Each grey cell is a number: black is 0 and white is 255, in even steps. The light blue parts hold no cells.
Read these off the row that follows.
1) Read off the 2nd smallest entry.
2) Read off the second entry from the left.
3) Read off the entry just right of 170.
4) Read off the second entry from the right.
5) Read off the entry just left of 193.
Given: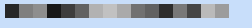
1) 39
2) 127
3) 113
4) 186
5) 178

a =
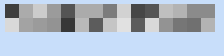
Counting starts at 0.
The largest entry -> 225
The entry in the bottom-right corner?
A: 179
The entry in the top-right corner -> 139
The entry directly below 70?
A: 92
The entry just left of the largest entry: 197
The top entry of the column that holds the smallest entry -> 84
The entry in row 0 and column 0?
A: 62
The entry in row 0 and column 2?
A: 204
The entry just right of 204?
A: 155

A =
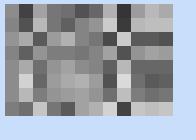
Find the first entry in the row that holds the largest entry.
140
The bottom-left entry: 125
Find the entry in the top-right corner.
170
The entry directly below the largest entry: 190
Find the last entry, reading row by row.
197
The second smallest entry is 59
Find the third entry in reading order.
162
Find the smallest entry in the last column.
82
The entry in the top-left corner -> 140
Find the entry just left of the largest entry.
82
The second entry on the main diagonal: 82
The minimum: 53
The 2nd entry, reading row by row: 66
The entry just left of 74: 118
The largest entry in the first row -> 184
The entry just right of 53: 156
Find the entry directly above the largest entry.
184
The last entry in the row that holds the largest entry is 96
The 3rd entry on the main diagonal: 90
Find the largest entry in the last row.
210
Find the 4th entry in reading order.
118
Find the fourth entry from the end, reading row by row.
66
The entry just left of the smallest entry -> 177

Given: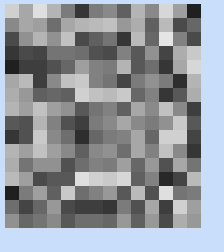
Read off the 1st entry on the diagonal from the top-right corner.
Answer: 32
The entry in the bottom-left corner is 145
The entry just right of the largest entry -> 129
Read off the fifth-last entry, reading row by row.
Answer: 96
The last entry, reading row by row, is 152
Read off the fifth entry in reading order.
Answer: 123
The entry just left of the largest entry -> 103
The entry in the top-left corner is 208
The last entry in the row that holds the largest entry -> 74
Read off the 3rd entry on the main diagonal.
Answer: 180
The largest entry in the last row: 173
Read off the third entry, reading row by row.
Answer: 223
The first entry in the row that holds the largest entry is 74
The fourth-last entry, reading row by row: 152
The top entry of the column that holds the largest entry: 215
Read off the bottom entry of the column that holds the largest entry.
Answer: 74
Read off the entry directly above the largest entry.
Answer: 186
